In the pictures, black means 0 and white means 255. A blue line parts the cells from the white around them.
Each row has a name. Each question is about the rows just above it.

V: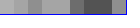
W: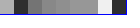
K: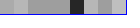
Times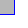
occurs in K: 2
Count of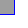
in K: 4
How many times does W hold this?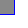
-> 1
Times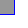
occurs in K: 0
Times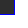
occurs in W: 2
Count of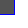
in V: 2
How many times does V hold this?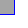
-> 3

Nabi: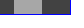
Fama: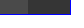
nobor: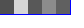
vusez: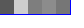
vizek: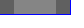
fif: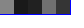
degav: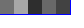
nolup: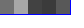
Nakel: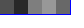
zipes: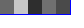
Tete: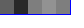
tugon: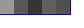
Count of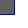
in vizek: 2
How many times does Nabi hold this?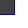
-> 3
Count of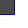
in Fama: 2
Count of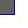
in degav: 0
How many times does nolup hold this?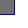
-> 1

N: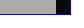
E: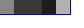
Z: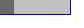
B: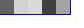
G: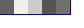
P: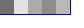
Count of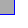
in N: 4
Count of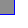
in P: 1
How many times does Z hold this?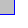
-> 4
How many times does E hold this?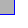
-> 1

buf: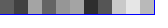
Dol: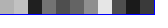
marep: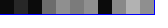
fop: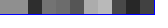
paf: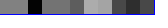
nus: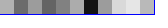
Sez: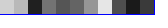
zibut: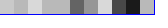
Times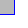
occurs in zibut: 4
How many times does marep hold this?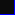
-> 3

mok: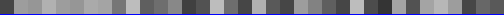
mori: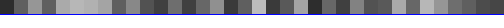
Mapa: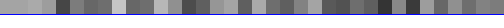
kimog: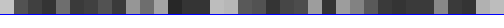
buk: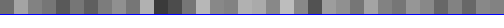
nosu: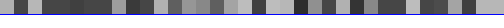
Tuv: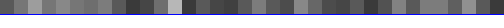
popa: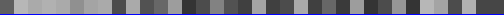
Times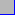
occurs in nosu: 4
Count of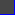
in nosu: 10
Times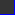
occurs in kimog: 7
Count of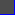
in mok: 1
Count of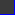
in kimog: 6
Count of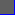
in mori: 5
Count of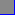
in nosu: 2

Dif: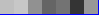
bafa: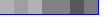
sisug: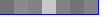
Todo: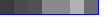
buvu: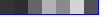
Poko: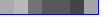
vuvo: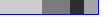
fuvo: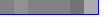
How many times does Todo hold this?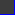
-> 1
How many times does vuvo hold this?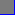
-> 2
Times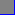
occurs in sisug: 3
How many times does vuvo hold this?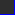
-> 1
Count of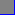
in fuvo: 4

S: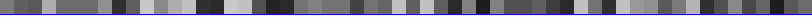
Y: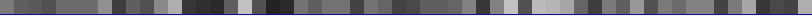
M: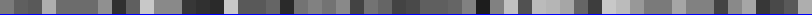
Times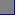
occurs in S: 3
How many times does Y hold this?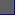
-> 7
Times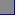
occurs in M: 4
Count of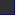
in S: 4
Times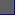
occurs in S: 5
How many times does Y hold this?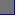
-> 4
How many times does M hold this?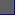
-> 4

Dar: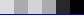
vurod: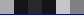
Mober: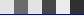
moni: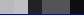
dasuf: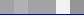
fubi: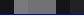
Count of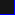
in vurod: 2
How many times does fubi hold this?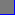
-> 1
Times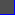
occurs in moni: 0
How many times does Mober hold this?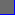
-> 1
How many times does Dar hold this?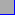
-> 2
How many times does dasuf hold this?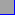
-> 3
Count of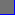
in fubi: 2

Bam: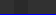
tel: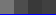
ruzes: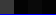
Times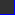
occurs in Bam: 3
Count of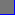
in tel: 1
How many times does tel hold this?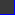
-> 1
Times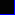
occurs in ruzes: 2
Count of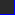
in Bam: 1
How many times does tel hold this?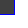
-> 1

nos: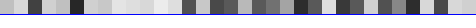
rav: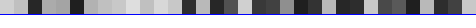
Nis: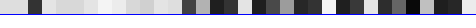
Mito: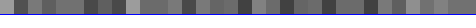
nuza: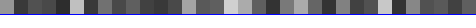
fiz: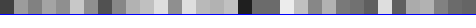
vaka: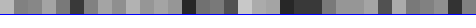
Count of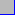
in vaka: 1
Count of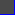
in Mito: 3
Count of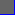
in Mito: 2
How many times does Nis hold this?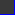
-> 1
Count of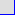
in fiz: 3
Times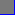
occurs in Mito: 4

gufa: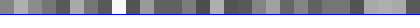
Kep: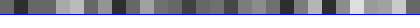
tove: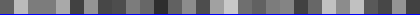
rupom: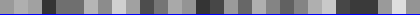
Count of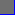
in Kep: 3
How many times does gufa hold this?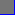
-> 4
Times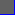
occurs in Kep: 0
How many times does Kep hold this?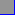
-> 1
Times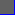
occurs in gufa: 3

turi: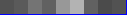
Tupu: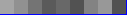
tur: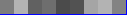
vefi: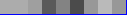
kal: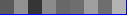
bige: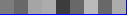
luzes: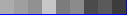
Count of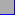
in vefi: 2
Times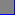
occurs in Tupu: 1
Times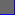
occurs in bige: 3

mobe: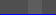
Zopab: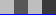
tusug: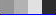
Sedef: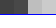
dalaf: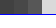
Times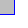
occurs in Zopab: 2
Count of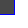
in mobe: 0
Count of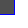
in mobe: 3

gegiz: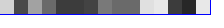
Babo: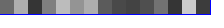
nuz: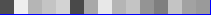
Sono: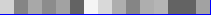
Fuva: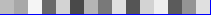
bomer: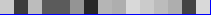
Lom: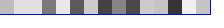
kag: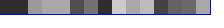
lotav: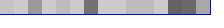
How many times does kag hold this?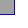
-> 0
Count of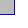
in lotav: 3
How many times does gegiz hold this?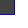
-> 1

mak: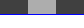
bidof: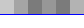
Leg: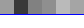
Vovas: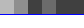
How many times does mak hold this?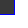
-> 0
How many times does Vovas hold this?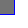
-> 0
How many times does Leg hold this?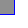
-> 1
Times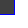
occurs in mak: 4
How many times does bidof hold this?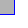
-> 1

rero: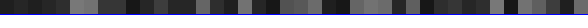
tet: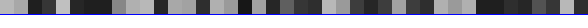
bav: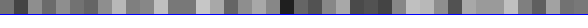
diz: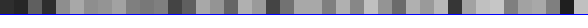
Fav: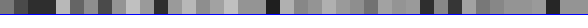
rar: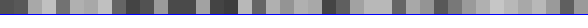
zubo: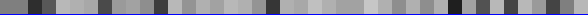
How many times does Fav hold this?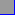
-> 5
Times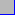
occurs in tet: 4

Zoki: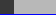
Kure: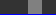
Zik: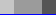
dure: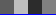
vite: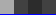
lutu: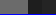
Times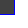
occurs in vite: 2
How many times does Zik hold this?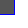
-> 1
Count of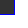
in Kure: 3
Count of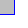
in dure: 1
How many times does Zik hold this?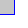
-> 1
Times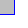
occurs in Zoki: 0
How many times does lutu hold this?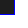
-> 1

